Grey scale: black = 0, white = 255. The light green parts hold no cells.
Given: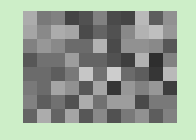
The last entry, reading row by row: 129
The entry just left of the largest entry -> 113
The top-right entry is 145
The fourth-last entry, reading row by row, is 121
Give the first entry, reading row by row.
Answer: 172
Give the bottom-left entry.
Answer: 100
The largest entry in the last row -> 172
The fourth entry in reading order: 68
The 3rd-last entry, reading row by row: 145
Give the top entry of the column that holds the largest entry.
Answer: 74
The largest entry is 205
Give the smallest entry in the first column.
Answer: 87
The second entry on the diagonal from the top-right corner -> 191
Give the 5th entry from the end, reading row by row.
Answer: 81
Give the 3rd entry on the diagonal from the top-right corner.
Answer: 145
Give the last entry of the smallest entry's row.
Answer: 129
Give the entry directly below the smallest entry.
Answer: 54
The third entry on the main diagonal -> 137
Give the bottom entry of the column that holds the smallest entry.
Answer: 93
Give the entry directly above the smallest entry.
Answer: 137
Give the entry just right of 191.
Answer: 151
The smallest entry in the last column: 62
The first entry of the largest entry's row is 107
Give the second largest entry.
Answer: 198
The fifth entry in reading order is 81

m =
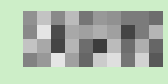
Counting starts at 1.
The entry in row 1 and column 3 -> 137
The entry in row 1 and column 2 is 195
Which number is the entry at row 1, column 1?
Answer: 145
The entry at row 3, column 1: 195
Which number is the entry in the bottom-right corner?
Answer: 88
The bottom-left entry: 130
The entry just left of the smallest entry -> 109
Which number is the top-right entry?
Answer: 109

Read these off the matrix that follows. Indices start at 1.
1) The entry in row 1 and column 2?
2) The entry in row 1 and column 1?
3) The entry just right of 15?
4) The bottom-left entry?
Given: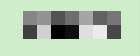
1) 146
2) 134
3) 222
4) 64

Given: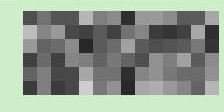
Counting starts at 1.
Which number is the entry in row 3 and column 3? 107
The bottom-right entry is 182
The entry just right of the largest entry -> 120
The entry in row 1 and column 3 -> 84
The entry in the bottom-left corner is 59
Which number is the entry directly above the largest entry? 167
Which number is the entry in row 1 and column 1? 78
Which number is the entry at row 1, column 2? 114
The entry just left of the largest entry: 72
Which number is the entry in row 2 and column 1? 188
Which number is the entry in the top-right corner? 167
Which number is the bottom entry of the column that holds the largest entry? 206
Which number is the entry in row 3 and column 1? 153

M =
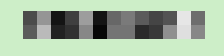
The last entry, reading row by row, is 135
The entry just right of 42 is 56
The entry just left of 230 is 83
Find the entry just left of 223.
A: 143
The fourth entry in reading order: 63
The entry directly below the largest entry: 223
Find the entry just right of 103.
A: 122
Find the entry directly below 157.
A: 135
